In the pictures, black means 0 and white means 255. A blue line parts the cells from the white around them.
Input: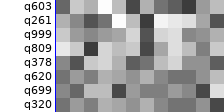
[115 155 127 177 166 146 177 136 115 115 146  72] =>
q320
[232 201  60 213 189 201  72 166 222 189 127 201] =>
q809
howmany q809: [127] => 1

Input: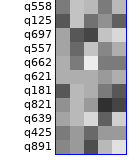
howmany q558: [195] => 1
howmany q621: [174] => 4
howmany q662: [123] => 3
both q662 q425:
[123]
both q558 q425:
[123]
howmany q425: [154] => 3
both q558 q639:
[185]

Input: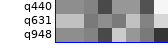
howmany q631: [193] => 3
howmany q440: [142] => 2
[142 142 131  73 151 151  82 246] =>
q440
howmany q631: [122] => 2
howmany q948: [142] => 2
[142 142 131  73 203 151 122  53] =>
q948

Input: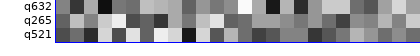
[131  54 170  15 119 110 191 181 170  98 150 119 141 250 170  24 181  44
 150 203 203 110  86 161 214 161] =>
q632
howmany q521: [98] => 1

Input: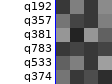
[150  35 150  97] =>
q381
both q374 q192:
[56]
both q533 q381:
[97]
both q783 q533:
[56]
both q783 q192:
[56]
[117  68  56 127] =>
q357

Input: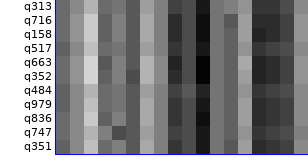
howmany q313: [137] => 2
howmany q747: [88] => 1

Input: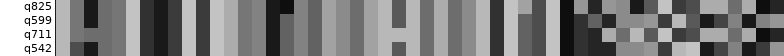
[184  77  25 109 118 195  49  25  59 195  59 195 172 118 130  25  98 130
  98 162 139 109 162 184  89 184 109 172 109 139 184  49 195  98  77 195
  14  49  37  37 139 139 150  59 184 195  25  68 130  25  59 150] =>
q542
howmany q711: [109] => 7

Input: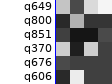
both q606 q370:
[64]
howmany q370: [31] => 1
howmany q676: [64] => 3
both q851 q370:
[64]
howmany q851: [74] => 1
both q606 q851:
[64]
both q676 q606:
[64]

